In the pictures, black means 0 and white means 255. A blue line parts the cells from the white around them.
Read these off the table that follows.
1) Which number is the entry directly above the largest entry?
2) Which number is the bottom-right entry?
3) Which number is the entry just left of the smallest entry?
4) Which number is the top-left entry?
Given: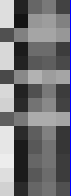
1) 230
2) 80
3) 222
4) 222

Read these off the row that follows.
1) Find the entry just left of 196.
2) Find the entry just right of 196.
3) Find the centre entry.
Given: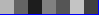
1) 85
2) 64
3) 128

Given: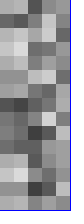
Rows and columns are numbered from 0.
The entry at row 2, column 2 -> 167
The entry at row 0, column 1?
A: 181
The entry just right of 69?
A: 96
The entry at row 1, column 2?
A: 126
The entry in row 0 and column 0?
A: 173
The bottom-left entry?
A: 173
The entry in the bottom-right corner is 139
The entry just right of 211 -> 126
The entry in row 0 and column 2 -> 83

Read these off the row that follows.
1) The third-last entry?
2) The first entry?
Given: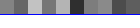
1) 138
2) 131

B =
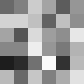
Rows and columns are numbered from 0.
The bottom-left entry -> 186
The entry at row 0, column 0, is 105
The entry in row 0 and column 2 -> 204
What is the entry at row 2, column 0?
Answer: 164
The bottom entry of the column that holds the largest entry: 128
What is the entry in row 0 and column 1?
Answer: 128
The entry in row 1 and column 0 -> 211
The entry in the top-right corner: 150
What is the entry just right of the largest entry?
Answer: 50

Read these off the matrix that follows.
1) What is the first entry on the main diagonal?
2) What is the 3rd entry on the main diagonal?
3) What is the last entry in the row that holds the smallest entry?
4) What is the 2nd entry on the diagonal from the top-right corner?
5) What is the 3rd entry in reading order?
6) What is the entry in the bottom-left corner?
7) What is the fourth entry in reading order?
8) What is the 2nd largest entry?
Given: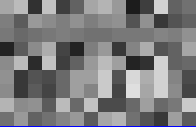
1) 166
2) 113
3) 113
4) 83
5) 49
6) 113
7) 194
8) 216

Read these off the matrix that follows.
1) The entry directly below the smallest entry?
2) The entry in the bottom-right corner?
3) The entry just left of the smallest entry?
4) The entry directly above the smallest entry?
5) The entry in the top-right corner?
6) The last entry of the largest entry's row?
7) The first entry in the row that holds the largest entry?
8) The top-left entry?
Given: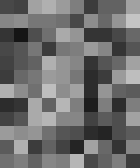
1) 85
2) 60
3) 52
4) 141
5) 162
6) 196
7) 134
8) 72

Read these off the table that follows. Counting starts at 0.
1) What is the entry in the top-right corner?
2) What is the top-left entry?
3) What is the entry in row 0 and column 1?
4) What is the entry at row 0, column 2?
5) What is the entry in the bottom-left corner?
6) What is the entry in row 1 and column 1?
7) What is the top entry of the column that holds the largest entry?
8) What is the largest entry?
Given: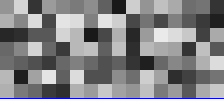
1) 52
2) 148
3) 212
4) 52
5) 176
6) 135
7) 192
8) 234

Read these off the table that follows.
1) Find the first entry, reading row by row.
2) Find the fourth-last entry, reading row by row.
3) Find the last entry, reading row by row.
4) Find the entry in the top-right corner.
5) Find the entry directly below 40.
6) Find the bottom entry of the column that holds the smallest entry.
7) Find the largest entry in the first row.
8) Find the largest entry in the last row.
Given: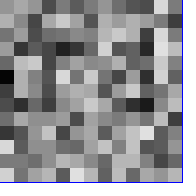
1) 149
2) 104
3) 182
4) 123
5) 110
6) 209
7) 216
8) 224

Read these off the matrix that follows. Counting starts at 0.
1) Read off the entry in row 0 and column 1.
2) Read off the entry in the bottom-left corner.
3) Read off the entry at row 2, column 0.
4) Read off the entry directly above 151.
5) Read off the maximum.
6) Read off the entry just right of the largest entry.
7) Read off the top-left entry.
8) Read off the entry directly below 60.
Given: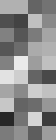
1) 177
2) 123
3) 129
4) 192
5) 234
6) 157
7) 177
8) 157

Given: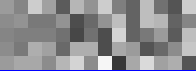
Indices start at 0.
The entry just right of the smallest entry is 168
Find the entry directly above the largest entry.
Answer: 77
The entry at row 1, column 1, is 147
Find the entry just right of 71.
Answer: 113
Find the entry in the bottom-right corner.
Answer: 84
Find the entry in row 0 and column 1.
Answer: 133
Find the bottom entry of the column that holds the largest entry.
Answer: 246
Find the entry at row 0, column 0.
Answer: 155
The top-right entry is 205
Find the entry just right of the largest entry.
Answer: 56
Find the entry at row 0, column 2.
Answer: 205
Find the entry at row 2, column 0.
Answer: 133
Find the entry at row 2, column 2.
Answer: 127
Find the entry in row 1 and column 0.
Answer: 140
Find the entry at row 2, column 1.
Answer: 127
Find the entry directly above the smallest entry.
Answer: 168
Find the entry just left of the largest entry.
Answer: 140

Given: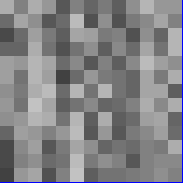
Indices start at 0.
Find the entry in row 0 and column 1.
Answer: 129
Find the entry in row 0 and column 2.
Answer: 173
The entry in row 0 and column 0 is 173
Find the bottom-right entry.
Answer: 129
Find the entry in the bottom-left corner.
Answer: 65
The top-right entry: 151
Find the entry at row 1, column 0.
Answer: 107
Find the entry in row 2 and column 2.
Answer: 159
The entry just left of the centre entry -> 181
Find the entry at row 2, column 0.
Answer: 73
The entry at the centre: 115
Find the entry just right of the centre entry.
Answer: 181

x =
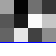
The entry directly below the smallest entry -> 25
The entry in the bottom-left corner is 100
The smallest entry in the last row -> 65
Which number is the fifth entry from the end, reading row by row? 198
